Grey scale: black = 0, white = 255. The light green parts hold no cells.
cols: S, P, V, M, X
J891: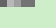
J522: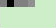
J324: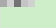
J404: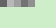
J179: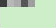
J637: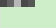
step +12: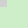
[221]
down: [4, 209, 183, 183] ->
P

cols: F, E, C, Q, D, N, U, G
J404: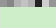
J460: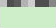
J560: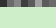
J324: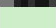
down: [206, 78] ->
U
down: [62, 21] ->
Q

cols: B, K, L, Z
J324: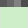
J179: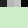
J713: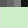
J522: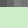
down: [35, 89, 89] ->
B
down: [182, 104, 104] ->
K
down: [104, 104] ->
K
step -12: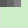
[77, 92, 117]
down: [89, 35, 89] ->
B

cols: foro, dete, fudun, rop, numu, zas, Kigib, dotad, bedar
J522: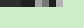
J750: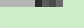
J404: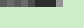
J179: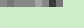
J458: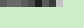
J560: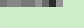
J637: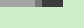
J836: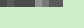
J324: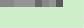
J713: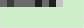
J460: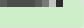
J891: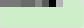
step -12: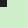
[20]
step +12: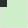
[57]
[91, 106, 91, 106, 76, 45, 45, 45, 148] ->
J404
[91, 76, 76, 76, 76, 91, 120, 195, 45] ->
J460

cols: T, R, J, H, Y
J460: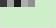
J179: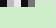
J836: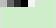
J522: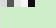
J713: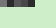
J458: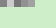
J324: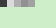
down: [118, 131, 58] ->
T
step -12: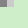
[119, 191]
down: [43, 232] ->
J
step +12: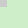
[215]

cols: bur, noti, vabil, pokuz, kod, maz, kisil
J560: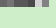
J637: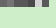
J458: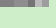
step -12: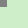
[117]
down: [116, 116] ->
noti
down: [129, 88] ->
kisil
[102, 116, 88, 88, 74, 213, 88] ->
J637

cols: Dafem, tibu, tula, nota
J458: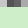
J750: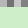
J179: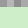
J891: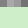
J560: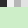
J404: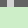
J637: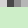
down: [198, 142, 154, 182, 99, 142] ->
tula
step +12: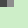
[84, 154]
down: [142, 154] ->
tula
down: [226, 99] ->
nota
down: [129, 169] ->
nota

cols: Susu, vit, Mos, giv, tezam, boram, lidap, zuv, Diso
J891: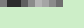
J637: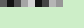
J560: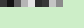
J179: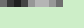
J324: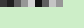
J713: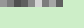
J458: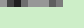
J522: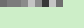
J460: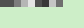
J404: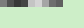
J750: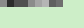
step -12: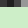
[44, 20, 56, 139]
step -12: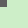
[83]
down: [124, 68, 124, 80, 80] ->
vit

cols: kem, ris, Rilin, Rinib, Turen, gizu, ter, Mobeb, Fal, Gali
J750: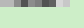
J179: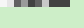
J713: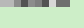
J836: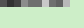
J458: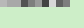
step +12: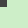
[78]
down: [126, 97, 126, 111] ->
gizu
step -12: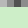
[172, 128, 70, 128]
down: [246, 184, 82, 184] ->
kem
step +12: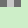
[123, 212, 123]
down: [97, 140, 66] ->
Rilin

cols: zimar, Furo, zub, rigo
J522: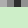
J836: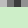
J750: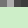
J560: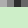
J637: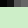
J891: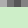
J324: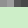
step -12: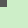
[75]
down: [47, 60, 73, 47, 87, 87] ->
zub

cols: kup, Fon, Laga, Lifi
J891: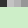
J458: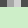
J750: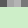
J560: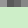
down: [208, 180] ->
Laga
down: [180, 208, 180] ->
Laga
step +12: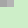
[178, 192]
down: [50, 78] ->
kup
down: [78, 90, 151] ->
kup
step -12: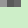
[139, 78, 92]

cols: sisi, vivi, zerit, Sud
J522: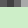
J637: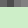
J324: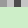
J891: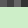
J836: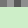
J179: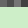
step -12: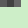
[78, 53, 90]
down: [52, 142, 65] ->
Sud
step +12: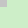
[209]
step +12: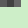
[102, 77, 114]

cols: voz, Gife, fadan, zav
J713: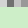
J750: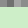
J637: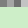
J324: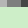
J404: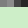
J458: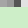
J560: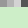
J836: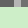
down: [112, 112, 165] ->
Gife
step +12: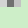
[223, 124, 207]
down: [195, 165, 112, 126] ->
fadan
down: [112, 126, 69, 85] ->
fadan
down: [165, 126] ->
Gife

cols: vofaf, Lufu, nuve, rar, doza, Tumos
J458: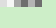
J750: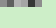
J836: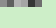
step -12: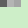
[83, 168, 153]
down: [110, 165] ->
rar
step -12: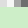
[210, 234, 153, 98]
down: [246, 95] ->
Lufu
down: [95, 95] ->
Lufu
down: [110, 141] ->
Tumos
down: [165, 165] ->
rar

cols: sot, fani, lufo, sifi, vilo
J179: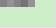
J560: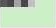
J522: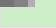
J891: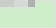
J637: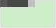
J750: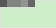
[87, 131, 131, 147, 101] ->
J750
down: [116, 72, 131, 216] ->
sifi
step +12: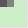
[99, 143]
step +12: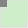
[143]

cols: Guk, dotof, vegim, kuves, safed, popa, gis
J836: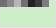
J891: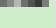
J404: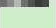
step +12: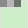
[150, 194, 123]
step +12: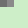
[123, 150]

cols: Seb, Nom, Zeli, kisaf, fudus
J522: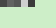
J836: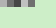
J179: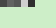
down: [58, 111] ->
fudus
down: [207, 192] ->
kisaf
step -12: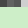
[58, 86, 74, 195]
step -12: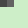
[58, 86]
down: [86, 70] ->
Zeli

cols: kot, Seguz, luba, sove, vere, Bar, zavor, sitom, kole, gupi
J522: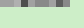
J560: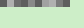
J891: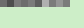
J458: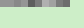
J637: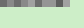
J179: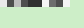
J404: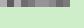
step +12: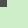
[90]
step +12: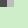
[90, 202]

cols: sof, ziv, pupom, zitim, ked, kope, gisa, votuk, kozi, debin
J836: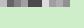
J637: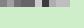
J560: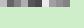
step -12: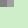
[119, 148]
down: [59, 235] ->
gisa
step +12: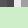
[98, 86, 247, 172]
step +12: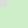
[232]
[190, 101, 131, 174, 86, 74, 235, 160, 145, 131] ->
J560
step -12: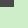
[62, 62]
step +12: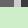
[113, 113, 217, 71]

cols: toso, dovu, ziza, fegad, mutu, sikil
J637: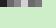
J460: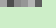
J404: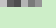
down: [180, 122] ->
mutu
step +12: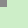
[150]
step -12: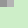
[138, 168]
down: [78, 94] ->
dovu
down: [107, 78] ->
dovu
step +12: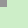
[162]

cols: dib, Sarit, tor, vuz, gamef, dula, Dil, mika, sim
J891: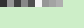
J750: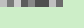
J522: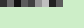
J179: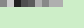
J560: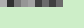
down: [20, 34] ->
tor
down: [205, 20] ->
tor
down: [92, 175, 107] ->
sim
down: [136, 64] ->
gamef
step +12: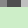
[148, 91, 91, 203]

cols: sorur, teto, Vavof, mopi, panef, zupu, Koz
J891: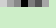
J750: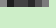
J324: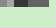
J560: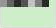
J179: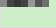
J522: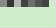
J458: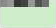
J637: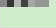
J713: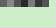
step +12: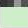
[66, 79, 162, 95]
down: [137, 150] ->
sorur
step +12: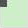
[95]
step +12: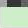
[178, 66, 66, 110]

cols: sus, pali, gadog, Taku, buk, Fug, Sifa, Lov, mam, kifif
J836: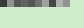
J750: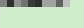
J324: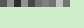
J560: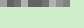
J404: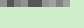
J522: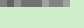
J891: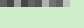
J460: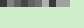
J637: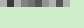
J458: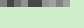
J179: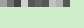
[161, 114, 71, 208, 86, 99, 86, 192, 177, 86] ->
J179
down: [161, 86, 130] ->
mam
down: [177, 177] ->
Sifa
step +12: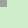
[173]
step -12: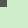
[74]
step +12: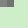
[142, 126]

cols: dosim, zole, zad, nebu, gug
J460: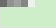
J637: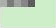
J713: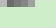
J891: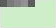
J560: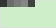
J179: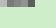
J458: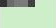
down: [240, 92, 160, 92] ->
gug
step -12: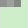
[134, 148, 122]

